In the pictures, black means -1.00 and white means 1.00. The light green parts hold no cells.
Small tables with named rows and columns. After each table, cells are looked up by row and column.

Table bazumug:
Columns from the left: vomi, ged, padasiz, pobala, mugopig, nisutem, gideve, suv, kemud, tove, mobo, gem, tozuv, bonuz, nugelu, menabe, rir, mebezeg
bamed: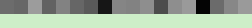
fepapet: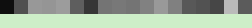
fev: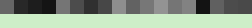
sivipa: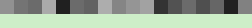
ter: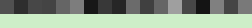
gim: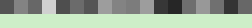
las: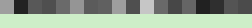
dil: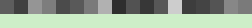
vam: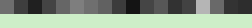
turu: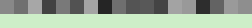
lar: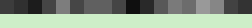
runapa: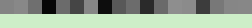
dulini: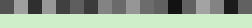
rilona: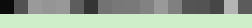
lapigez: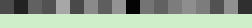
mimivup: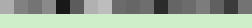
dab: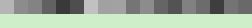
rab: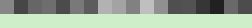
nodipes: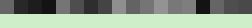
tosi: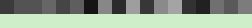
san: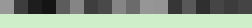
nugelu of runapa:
-0.53
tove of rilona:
-0.05
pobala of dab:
-0.24
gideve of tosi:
-0.84
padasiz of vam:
-0.75
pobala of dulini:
0.19
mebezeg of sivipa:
0.01
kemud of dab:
0.27

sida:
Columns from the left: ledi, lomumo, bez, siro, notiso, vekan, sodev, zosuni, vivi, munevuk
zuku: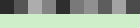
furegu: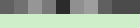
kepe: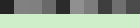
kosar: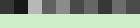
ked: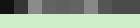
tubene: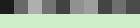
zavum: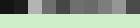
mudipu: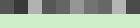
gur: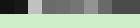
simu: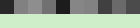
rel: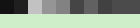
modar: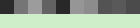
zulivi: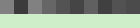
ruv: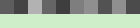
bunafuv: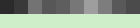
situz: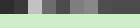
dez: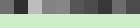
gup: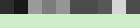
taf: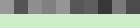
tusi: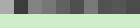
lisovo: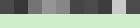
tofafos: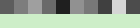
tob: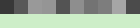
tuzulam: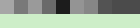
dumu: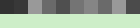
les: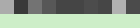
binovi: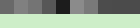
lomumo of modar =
-0.08
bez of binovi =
-0.09
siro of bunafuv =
-0.32
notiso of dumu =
-0.38
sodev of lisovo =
-0.41
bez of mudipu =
0.40
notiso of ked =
-0.25
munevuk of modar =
-0.41
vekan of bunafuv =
-0.07
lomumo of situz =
-0.55
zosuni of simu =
-0.50
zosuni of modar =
-0.35
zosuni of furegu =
-0.25
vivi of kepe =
-0.13

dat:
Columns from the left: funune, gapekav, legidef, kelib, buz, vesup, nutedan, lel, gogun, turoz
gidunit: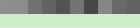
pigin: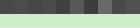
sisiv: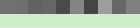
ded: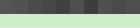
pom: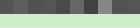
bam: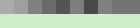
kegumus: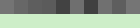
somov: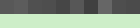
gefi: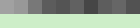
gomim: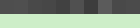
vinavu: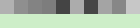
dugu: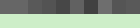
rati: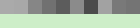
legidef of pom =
-0.36
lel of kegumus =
-0.12
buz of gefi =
-0.34
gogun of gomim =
-0.43
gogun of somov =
-0.39
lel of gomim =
-0.29
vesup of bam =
-0.01
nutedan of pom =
-0.48
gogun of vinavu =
0.06
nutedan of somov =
-0.50
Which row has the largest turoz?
vinavu

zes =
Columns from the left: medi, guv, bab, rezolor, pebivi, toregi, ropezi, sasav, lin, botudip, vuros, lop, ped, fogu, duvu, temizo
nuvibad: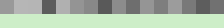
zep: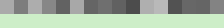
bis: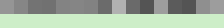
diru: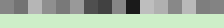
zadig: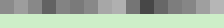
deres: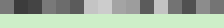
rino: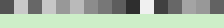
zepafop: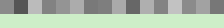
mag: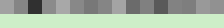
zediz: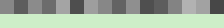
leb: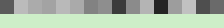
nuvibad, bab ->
0.42
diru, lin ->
0.05
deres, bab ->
-0.47
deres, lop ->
0.53
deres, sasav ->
0.60
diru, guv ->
-0.10
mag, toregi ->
0.07
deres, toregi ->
-0.29
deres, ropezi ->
0.54

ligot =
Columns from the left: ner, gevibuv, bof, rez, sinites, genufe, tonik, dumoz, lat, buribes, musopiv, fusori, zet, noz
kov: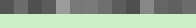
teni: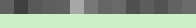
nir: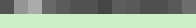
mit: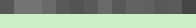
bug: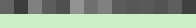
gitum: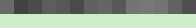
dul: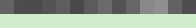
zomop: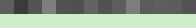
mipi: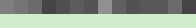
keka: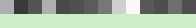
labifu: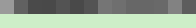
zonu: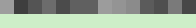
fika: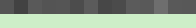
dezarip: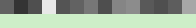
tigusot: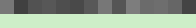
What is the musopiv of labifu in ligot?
-0.19
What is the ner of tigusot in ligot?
-0.07
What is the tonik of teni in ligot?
-0.07
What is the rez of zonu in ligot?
-0.15
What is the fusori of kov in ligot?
-0.21
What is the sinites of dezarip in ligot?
-0.34
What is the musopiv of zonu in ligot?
-0.29
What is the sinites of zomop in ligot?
-0.36
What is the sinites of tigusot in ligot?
-0.39
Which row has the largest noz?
dezarip

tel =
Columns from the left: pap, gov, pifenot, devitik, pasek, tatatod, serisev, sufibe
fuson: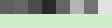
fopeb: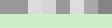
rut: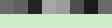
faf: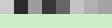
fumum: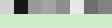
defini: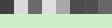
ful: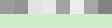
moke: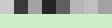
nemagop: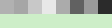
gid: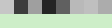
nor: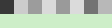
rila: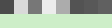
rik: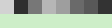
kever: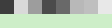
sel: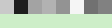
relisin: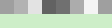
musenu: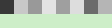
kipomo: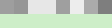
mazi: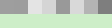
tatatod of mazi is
0.70
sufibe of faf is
0.28
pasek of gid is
-0.25
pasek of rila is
0.35
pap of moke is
0.59
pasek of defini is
0.33
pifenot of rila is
-0.07
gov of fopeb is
0.20
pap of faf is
0.60
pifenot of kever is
0.23
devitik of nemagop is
0.82
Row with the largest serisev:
relisin

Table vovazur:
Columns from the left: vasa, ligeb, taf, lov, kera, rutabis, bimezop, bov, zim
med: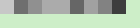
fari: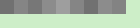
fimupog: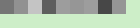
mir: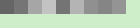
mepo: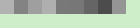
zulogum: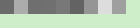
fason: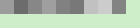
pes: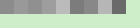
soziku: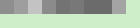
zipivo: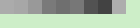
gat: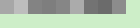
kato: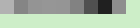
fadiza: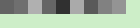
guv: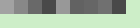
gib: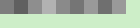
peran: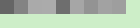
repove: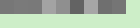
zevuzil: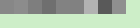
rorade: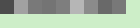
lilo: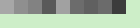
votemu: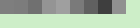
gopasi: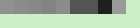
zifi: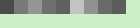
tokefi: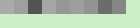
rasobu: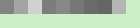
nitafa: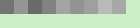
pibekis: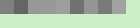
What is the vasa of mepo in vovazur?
0.40
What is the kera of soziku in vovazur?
-0.10
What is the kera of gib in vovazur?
0.08
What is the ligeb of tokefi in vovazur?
0.25
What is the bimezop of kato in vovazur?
-0.37
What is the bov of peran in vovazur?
0.27
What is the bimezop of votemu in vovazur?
-0.25
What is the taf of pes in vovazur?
0.13
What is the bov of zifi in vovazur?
-0.17
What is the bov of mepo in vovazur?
-0.40
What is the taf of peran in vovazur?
0.33

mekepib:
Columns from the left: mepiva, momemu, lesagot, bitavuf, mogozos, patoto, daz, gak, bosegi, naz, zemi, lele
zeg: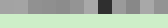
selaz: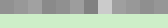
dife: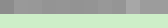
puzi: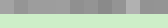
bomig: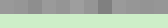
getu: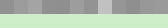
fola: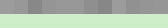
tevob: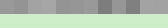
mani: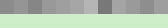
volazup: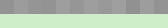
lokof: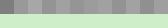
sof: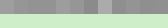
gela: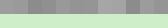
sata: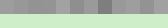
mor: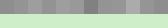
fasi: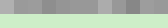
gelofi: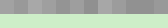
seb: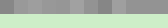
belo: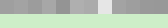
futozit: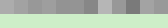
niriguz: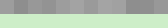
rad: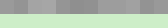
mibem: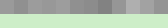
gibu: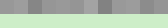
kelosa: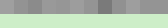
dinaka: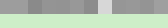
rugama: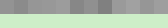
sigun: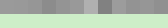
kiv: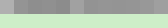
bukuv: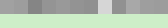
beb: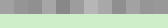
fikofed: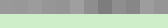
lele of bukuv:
0.22
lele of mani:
0.24
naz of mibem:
0.37
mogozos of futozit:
0.15
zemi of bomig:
0.16
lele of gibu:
0.17

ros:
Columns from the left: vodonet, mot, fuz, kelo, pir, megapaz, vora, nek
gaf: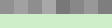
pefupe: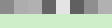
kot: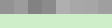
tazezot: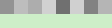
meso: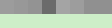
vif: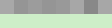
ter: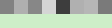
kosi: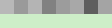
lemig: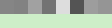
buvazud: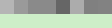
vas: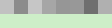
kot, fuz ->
0.02
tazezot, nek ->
0.42
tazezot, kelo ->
0.64
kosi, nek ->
0.29
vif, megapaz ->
0.31
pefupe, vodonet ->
0.08
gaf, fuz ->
0.11

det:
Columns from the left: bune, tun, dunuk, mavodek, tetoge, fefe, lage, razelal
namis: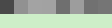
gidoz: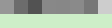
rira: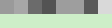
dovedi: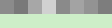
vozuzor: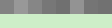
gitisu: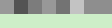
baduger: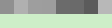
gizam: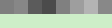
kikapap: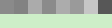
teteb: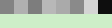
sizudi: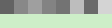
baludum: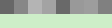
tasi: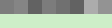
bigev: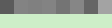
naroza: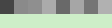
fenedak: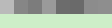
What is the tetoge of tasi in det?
-0.12
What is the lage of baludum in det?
0.23
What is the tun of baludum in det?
0.06
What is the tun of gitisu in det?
-0.35
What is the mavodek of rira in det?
-0.35
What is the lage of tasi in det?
0.35
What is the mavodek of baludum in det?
0.28
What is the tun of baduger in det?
0.38
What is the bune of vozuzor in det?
0.02
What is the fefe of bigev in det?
0.05

